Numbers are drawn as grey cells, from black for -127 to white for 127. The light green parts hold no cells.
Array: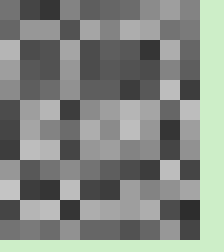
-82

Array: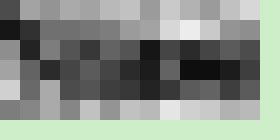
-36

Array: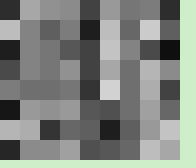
67

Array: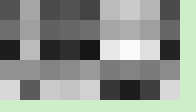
11

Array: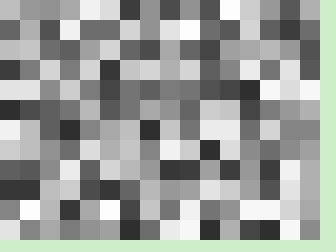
40

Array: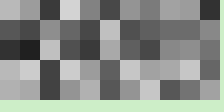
-25

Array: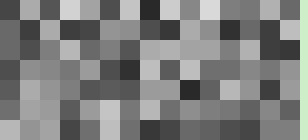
-30

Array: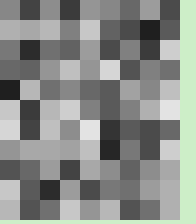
48

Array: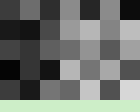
-46
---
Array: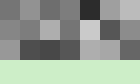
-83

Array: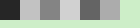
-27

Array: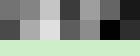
30

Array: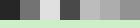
60

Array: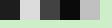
64

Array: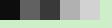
82

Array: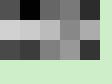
-83

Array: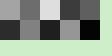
-32

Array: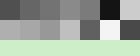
-4

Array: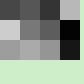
77
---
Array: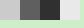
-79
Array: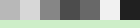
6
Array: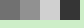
80
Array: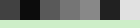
-38
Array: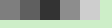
-76
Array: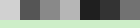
9
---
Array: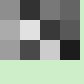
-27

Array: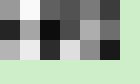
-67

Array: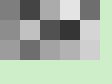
-17

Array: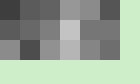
-42

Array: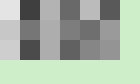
-38

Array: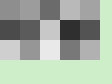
35

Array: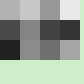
105
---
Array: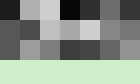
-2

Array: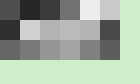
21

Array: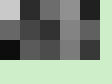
-51

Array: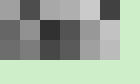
-56

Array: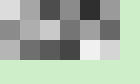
-37

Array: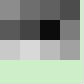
59

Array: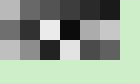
-93

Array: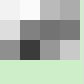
23

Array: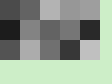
-15
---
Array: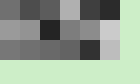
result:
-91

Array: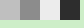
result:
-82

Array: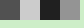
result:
-95

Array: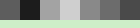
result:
-99

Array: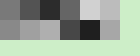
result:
-96

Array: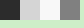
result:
-83

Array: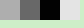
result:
-125

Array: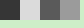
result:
-73
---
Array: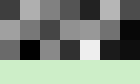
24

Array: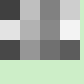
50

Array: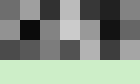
25

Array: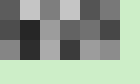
-28

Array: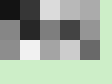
-1

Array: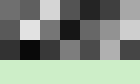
-24

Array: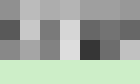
-24

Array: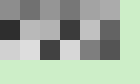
-68

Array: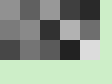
-78
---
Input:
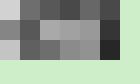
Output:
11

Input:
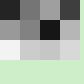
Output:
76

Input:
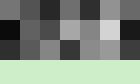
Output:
11

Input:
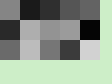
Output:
-9

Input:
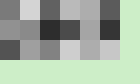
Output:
78

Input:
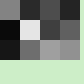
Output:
-17
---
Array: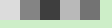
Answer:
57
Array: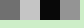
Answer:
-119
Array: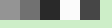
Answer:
123
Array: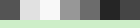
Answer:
-90
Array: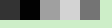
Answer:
83
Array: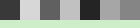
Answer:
38
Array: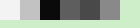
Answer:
-54
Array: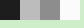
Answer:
13
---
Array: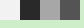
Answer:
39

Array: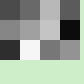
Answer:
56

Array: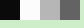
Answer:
54

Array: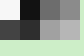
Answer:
-18

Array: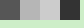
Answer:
76

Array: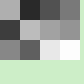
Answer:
-46
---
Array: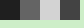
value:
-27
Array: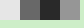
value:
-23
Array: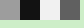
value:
-109
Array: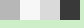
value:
119
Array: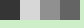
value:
87
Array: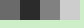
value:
-84
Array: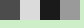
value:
91
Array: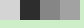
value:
-82
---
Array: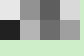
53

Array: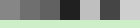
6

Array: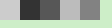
2

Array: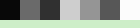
21

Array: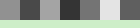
17

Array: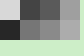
31

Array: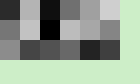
60

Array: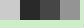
-57
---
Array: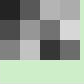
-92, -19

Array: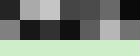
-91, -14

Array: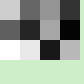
78, 57

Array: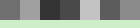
-16, 11

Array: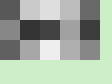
-39, 7

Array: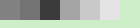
2, 100

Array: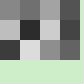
7, -28

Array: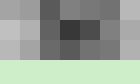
36, 49
